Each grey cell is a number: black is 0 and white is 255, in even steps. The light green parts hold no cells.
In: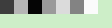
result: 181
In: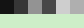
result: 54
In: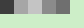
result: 166
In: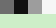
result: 16
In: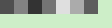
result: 130
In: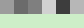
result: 107
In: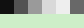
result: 82
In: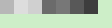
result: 221
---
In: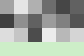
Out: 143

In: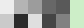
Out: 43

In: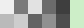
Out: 205

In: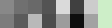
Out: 91

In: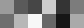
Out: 183

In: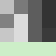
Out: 220

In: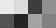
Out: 36
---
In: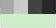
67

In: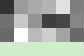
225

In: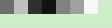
159

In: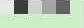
164

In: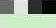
46

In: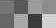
156

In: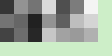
124
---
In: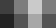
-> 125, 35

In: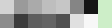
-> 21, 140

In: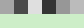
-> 187, 166

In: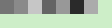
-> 171, 116

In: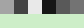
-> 115, 164

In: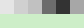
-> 167, 229

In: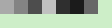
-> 103, 169

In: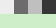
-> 54, 237

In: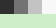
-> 248, 47
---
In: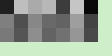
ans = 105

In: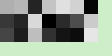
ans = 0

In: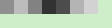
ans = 50

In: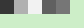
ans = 242

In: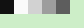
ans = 210

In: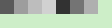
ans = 209

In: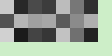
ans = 167

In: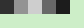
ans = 206

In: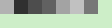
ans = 97

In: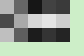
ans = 214
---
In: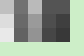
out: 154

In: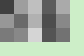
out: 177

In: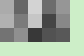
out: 198

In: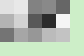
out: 88

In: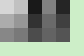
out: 50

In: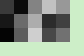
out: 173
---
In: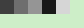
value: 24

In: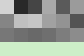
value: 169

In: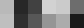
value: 210

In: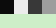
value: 157

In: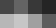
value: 37

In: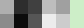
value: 189

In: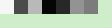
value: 5
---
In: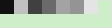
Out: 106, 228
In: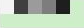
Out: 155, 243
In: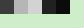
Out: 211, 211
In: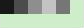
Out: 142, 195
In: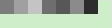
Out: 110, 196
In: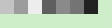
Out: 95, 237
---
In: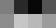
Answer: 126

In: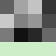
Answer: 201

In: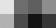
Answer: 228

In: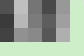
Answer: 59

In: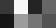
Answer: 56

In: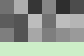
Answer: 92

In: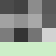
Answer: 162

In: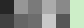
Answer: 38

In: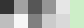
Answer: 51

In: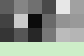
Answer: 66
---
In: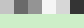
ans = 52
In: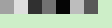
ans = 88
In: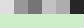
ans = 38
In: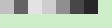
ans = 39
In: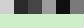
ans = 122
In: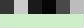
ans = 188
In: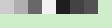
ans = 82
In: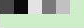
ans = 193
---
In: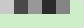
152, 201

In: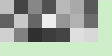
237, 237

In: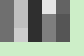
47, 229

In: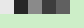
138, 232

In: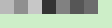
51, 199

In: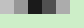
26, 193

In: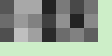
64, 191
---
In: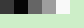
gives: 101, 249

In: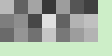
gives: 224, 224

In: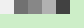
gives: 135, 240

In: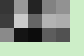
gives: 101, 203

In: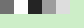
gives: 36, 253

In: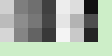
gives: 70, 244

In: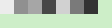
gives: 71, 236

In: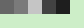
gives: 197, 197
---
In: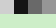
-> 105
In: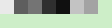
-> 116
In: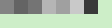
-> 116
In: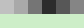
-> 117
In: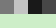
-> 25
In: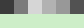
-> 214
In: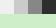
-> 135
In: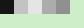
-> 229
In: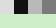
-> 185
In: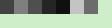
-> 79
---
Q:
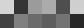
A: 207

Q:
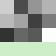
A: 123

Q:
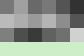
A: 84

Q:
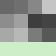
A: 68

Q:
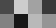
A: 57

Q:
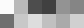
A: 133

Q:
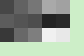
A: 41

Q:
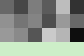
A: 104

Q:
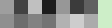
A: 96

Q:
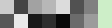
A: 128
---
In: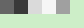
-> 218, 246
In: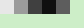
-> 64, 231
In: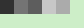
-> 93, 199
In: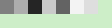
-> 202, 243
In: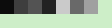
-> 34, 202
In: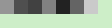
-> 129, 202
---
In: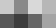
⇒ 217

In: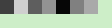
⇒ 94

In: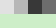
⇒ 56

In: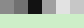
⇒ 18

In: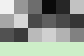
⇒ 109

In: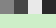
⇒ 233
